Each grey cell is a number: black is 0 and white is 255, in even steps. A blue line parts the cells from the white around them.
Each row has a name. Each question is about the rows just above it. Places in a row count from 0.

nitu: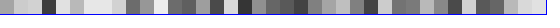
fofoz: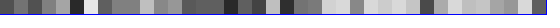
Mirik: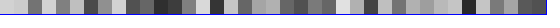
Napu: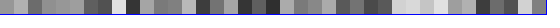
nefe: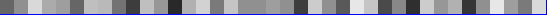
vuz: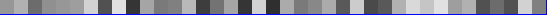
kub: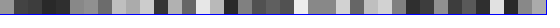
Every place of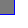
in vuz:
11 21
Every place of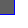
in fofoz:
7 14 15 17 38
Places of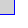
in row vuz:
6 18 37
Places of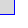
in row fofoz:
24 26 28 32 37

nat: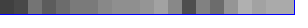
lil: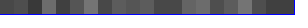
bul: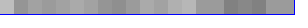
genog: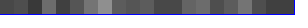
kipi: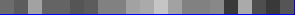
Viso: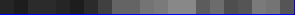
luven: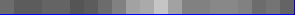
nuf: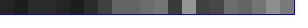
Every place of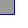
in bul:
3 9 14 15 19 20
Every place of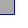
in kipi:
10 17

